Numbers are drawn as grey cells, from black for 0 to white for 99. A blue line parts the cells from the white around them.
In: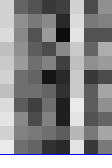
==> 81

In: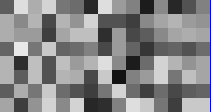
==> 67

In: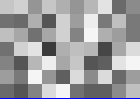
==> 44

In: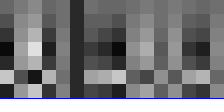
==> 31

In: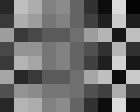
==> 22

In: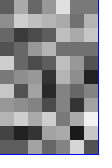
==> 55
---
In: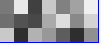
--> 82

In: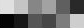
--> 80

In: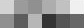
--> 40

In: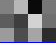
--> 43

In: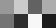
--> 11

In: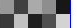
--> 82

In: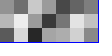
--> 75
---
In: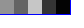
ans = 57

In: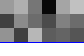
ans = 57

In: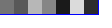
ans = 45

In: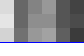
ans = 82

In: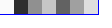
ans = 97

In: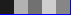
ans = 11
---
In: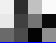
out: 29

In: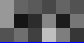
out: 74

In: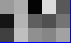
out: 56

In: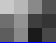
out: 53

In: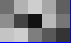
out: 49

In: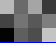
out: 37

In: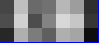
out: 68
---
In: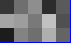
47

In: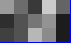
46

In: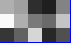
47

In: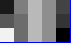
72

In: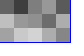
56

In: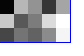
48
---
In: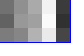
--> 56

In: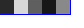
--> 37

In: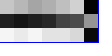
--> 68

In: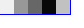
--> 59

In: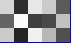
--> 71

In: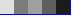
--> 48
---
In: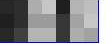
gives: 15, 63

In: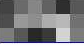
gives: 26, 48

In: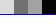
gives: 85, 2

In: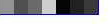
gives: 57, 22

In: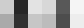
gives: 80, 92

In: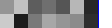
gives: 58, 18

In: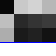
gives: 3, 7

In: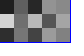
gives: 12, 50
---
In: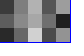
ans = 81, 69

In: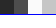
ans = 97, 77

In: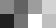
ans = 99, 82

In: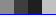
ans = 75, 54

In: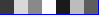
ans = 98, 84

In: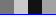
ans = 78, 63

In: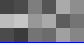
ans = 77, 73

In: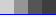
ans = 81, 58
